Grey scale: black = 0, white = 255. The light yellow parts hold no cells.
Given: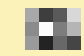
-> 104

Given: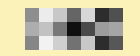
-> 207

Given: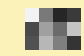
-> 127

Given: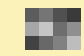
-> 129

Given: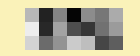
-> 147

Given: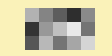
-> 116

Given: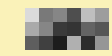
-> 29
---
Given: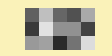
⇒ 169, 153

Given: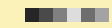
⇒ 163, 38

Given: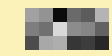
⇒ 180, 76

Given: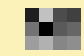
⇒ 64, 157

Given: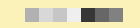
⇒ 129, 177

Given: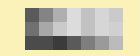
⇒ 202, 75
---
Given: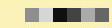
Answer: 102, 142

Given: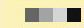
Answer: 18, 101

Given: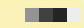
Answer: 237, 147

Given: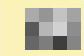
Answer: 163, 103

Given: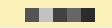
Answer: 44, 84

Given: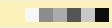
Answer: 14, 248

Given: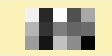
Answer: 168, 156

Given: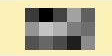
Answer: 96, 82

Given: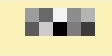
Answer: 179, 92
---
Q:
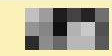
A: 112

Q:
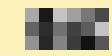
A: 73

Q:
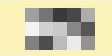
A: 173

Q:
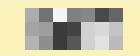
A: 102

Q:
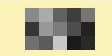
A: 118

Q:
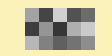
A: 108
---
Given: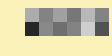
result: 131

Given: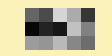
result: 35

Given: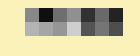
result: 15

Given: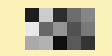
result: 103

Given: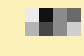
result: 17

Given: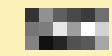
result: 125
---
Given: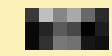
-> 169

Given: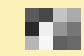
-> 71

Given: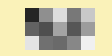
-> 221

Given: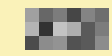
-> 70

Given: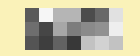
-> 76

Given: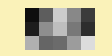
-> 204

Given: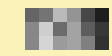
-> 148
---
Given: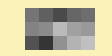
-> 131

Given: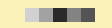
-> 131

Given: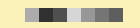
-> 117

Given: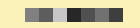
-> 93

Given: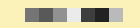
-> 117

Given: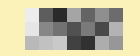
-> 135
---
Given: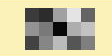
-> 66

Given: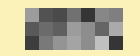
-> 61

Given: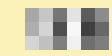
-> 212

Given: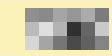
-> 214

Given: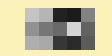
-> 174

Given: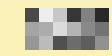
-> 150
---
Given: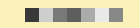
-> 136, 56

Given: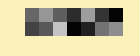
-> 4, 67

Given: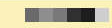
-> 206, 106

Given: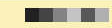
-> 176, 33

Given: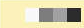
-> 44, 248

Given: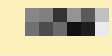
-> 192, 113

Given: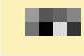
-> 133, 115

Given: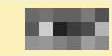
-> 82, 145

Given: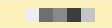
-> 196, 238
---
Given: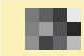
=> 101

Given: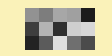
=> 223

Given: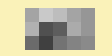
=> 115

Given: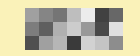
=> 182

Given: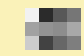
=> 103

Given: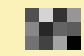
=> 163

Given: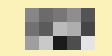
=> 27

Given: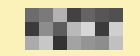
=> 51
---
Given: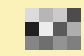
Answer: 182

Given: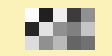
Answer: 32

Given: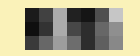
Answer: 65

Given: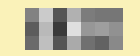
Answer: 203

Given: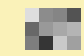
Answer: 140

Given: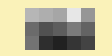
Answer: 174
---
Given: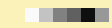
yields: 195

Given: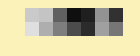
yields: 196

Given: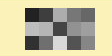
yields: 62

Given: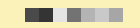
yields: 52

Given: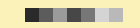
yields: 92

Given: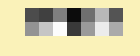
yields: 64

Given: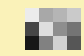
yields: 168
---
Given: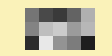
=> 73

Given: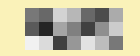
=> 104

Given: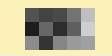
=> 67

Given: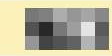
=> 128

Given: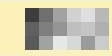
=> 111

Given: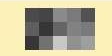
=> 69

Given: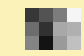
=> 83
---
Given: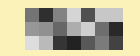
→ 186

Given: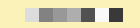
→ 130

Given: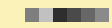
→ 193

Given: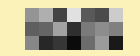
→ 39

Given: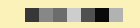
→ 135

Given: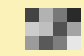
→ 89

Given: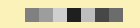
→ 157

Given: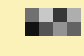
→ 84

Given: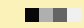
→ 175
